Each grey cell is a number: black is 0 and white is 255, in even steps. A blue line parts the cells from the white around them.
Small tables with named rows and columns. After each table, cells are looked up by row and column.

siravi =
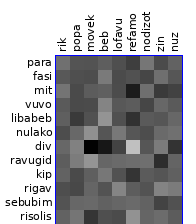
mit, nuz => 66
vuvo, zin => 103
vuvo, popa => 74
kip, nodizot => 91
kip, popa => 74
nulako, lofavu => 120
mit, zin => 58
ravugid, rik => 93
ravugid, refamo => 109
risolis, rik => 98
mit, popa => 74

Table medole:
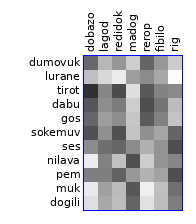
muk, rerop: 239
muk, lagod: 160
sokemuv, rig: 101
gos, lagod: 157
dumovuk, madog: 206
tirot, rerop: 88
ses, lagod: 111
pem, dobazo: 127
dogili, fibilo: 190
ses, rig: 78

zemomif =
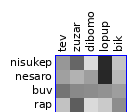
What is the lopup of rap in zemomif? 202
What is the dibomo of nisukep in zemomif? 219
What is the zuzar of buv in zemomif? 137
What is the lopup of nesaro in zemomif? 39
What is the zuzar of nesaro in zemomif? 178
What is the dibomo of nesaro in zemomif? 158
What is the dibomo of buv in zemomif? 140
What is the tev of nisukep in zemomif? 151
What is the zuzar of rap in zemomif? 93
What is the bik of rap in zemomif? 141
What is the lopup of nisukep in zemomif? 41
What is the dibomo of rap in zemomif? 218
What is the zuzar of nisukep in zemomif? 102

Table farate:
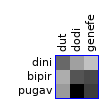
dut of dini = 104
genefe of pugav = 61
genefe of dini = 193
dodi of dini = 160
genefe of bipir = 73
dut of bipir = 173
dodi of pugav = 1
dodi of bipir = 84
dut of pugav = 155

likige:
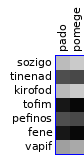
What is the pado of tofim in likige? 23
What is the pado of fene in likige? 23
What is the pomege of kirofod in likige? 202
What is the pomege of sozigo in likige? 202
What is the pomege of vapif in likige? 169
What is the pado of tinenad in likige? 78
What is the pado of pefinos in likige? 78
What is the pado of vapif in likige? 159
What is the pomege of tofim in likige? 7
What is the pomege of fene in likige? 8
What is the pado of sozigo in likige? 187
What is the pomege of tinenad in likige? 72
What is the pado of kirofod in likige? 186
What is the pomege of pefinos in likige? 72

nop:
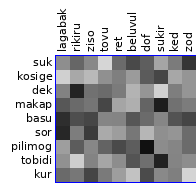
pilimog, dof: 17
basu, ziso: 70
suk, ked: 123
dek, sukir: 208
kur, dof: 75
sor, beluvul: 119
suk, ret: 107
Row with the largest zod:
kur

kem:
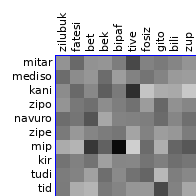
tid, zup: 167
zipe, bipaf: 118
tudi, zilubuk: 124
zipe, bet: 133
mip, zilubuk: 171
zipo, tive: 113
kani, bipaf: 122
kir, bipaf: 134
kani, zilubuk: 140
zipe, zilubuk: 122
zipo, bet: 111
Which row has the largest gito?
tudi

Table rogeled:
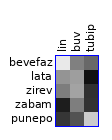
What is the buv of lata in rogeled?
158
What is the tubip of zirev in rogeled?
48
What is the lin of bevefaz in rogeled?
233
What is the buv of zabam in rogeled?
126
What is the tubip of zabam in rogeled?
50
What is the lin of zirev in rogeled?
125
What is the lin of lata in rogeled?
148
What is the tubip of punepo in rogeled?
203
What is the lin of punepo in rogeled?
54
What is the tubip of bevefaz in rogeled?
104
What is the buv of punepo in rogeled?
82
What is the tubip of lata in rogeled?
17
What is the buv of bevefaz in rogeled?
128
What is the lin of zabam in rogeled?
29
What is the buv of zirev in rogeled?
163
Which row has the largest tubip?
punepo

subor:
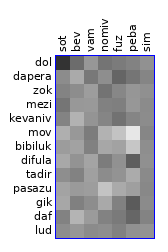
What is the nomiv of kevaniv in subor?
133
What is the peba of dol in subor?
130
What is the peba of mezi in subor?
151
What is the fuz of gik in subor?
129
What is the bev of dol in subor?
108
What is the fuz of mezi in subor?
127
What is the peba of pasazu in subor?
159

